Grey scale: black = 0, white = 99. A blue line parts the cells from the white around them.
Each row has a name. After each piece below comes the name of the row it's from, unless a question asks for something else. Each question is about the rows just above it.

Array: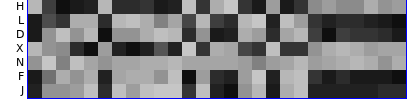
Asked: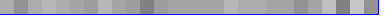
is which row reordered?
N
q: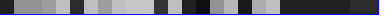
J

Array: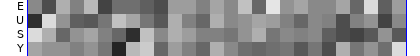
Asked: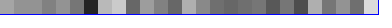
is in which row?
Y
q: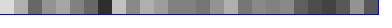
S
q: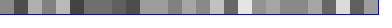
E
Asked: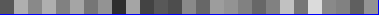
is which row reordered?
U
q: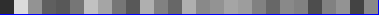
U

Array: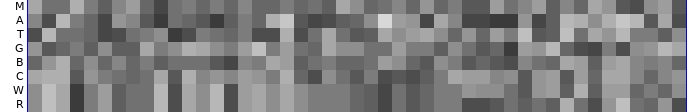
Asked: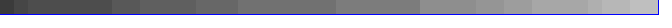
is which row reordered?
R
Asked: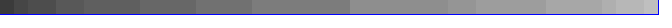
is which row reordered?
W
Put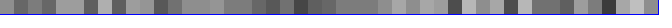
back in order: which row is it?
W
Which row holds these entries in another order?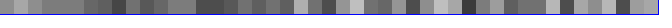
R
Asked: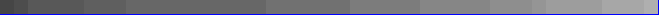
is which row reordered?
B
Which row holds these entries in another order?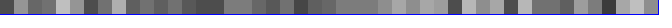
R

